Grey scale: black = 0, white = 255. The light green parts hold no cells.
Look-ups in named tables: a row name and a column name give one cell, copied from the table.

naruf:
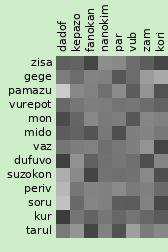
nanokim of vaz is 111
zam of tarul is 123
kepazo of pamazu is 136
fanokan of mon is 136
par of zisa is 136
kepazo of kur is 117
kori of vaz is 69
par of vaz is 120
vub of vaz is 127
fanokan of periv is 131
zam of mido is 131
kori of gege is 169
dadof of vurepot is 104
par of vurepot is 116
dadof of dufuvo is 64
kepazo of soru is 106
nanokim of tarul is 129

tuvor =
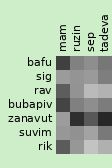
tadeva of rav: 178
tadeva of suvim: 121
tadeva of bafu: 119
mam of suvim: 151
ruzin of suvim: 145
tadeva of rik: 176
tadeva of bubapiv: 124
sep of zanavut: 88
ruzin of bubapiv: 128
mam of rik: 91

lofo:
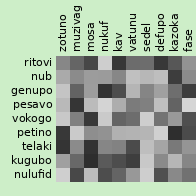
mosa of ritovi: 71
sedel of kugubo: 200
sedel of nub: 183
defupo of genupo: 160
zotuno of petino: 56
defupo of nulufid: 80
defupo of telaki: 165
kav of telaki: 130
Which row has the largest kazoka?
kugubo

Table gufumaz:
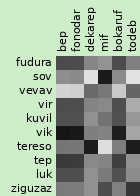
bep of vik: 22
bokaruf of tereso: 126
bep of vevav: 210
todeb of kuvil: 151
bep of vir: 77
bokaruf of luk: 81
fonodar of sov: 138
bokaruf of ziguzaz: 129

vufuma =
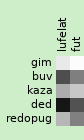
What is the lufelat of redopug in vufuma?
182
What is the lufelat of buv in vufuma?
78
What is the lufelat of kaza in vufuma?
172
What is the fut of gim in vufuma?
252
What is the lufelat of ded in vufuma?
22
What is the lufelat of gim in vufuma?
233
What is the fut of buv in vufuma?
127
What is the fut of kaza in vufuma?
199
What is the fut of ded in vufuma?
82
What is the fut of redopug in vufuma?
128

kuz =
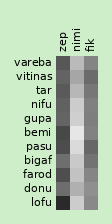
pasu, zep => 77
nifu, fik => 128
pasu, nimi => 218
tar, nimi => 183
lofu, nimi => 204
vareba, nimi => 186
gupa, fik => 126
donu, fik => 143
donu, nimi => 176
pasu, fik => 103
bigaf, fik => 115
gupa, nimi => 207
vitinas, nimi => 166
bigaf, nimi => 201
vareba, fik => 132
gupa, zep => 100
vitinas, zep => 99
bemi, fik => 130

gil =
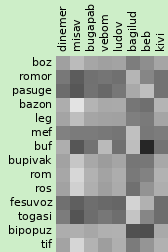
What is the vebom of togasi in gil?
119
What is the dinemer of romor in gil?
120
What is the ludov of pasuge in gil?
119
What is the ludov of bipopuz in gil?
177
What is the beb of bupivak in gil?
119
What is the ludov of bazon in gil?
170
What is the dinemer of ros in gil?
162
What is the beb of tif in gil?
149
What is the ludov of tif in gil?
175
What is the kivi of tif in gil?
177
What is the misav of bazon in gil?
227

